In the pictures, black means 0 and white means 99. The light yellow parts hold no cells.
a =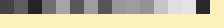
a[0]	26
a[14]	16
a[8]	59
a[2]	14
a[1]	36

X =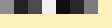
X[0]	55
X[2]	29
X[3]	93
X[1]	13

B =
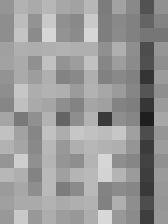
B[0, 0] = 58
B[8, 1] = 47
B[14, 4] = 66
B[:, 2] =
[66, 57, 54, 67, 56, 61, 67, 66, 56, 52, 53, 56, 51, 55, 66, 59]
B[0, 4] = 65
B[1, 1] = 73
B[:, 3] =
[71, 78, 83, 68, 75, 68, 69, 64, 69, 75, 71, 70, 72, 72, 69, 67]
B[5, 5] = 53
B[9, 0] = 75
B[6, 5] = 60
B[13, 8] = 54
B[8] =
[64, 47, 56, 69, 39, 55, 69, 22, 55, 52, 12, 65]
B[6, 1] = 77
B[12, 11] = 60
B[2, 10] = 46
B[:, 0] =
[58, 55, 55, 62, 63, 57, 55, 52, 64, 75, 69, 58, 71, 60, 62, 59]
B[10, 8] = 68
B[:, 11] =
[56, 51, 46, 58, 55, 60, 55, 60, 65, 58, 61, 56, 60, 59, 58, 59]
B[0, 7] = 48
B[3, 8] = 68
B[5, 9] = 50
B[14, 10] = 30
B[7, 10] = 21
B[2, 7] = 49
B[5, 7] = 50
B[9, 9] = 62
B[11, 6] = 70
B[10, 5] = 68
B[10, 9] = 58

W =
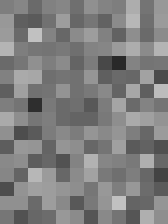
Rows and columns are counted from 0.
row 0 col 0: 49
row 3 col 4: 47
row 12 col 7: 47
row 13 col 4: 58
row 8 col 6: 39
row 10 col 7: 45
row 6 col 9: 65
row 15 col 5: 54
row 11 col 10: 68
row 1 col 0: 59
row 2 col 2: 75
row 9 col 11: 60
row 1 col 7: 38
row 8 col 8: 55
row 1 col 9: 71
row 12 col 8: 43
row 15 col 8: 45
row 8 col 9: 66
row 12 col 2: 71
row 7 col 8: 64
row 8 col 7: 47
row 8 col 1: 55
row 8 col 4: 41
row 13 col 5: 55
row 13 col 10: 42
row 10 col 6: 40
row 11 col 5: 51
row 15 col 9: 33
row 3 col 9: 67
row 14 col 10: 40
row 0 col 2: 41
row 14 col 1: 56
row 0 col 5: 43
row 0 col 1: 52
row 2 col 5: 54
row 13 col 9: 59
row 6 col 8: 39
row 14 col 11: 58
